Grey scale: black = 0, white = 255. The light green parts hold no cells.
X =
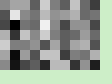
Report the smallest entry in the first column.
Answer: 71
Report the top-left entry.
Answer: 137
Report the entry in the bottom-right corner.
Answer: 30
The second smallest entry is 11
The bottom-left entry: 137
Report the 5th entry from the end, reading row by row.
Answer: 186
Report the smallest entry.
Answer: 0
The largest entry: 240
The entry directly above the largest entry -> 186
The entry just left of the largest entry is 106
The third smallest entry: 20
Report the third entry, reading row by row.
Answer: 165
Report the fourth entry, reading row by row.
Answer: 94
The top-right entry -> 61
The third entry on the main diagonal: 116
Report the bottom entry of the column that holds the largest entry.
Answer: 40
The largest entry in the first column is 205
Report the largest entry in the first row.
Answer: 205
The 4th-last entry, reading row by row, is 186
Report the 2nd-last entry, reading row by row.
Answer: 146
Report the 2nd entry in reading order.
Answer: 165

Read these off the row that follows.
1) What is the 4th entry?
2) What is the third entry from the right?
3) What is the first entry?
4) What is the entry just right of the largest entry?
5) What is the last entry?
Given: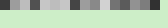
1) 81
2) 146
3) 60
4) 115
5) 49

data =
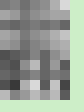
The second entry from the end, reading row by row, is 185
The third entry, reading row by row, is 112
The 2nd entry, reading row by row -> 131
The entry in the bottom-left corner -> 185
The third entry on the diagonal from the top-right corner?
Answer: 112
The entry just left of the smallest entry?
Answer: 80
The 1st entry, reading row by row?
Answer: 122
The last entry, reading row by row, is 91
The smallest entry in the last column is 69
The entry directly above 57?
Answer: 91
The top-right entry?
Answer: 217

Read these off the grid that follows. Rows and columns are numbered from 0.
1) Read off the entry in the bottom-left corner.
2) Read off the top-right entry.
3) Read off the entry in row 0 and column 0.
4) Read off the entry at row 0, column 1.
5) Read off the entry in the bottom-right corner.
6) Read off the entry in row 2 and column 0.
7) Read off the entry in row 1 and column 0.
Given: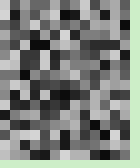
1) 191
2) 92
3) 202
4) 83
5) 115
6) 103
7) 212

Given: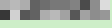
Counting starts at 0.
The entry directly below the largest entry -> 151
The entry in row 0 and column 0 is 173
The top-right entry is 220
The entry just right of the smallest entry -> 209
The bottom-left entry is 55
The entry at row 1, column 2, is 87
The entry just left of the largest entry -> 141

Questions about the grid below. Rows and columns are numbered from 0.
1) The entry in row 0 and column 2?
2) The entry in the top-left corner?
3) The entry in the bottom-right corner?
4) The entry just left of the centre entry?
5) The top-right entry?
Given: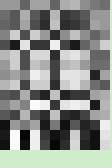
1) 100
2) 153
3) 215
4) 215
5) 109

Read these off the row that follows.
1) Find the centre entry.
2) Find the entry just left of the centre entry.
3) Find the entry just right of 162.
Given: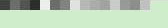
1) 225
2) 130
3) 202

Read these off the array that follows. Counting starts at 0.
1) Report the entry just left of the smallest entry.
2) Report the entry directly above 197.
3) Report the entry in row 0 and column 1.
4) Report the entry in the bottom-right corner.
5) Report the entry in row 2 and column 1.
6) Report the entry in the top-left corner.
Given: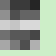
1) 58
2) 79
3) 58
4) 176
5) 197
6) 112
